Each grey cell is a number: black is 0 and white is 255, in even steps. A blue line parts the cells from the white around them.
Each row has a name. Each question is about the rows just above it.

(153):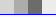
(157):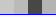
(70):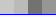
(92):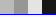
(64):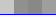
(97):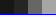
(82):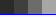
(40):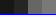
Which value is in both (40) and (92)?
[23]
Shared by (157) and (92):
[186]
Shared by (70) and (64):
[200]

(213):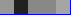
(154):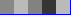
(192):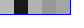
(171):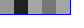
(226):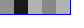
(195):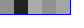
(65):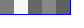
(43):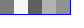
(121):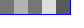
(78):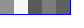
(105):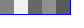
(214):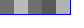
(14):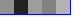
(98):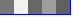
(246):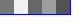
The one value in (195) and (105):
[144]
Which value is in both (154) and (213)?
[136]
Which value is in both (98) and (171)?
[118]
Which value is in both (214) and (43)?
[178]

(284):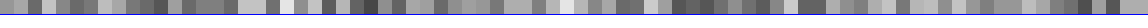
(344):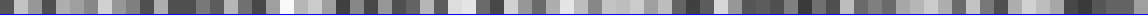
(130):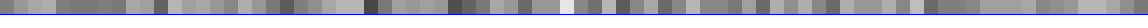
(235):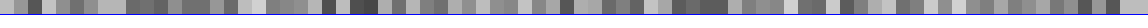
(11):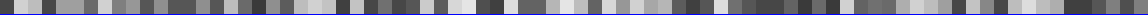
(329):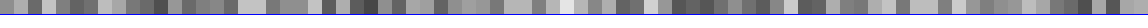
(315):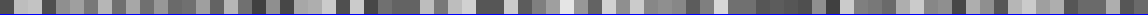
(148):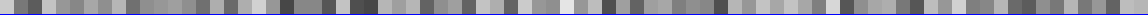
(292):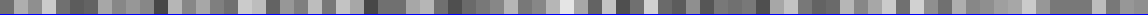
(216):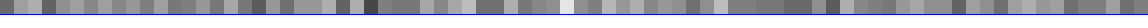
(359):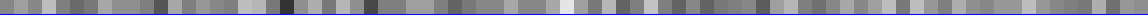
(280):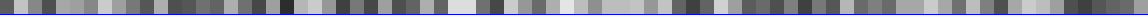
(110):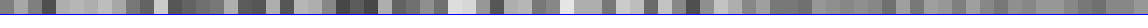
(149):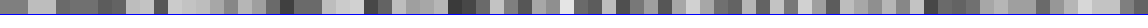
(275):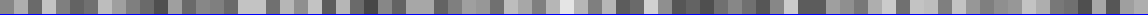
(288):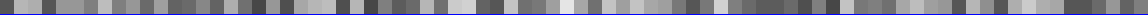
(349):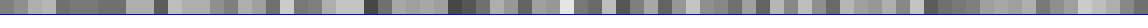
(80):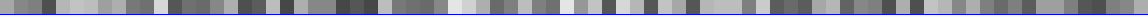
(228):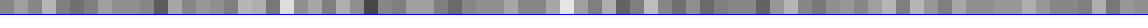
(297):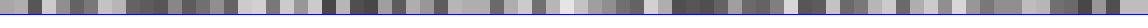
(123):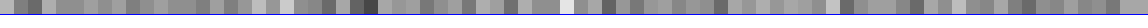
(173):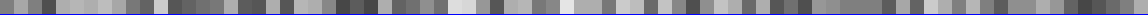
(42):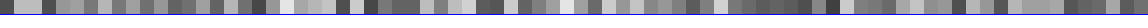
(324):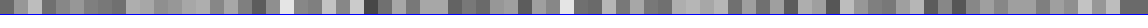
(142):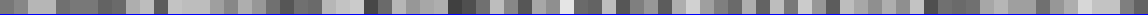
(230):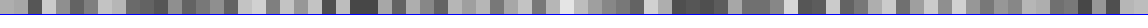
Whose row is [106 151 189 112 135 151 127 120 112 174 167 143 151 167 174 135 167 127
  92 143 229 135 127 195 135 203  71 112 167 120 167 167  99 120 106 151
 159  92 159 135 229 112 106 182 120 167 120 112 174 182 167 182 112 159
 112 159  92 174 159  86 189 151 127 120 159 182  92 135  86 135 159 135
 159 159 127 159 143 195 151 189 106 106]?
(324)
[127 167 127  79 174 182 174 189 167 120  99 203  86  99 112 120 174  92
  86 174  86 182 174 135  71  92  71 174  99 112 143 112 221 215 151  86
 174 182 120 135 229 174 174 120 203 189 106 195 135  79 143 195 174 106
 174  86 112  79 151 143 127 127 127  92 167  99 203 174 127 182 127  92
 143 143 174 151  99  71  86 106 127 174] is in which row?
(173)
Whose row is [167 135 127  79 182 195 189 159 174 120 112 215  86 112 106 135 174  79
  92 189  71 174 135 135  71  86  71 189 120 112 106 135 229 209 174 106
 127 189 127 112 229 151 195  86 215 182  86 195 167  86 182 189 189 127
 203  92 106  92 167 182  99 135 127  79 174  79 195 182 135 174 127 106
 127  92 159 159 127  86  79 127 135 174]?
(80)

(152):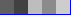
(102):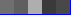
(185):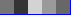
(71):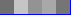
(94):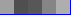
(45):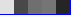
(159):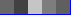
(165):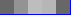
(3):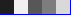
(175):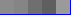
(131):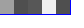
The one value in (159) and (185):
[103]
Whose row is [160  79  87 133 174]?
(94)
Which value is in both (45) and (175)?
[111]

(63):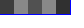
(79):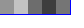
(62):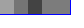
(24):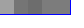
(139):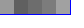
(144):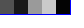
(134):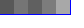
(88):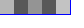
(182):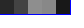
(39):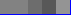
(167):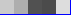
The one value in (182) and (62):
[67]
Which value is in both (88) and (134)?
[88]

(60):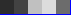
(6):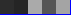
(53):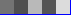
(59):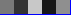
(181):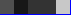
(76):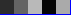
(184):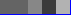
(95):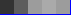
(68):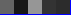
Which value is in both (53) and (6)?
[85]
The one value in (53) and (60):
[220]
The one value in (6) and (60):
[44]
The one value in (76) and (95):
[170]
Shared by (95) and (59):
[51]
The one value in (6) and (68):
[44]
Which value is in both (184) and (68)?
[100]

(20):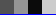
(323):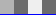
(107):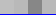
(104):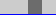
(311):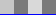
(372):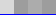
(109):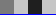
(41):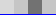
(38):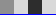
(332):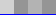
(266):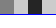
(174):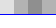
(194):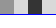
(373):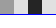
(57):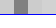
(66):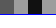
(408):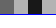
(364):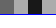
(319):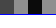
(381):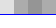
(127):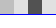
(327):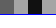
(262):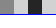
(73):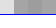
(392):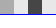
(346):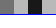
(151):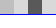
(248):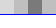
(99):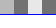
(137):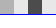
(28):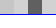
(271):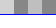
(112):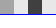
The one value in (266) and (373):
[37]
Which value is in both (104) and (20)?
[204]
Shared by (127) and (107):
[191]

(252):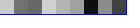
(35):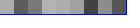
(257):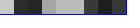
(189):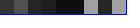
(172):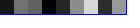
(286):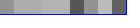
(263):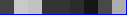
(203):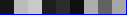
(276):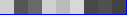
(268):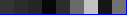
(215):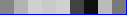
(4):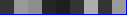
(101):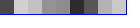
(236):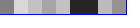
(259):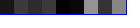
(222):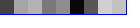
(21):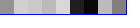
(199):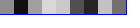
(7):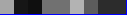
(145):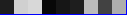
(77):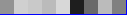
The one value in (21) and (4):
[30]
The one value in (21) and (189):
[30]
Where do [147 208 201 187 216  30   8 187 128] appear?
(21)

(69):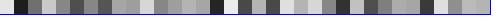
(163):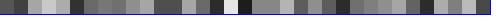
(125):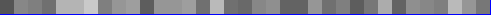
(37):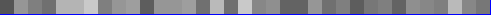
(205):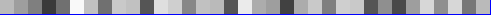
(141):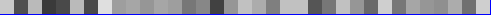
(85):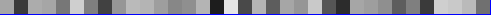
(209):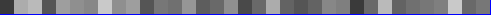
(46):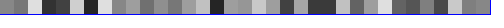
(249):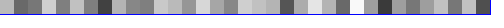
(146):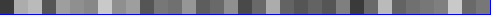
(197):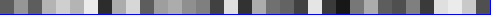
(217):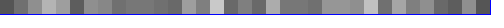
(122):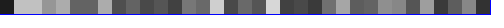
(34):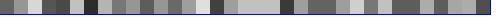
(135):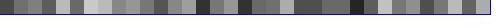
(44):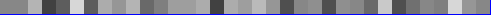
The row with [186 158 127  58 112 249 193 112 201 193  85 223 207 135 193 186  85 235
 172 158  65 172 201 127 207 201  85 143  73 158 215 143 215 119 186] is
(205)
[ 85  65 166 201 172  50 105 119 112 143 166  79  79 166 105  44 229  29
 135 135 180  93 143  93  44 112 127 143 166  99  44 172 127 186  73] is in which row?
(163)

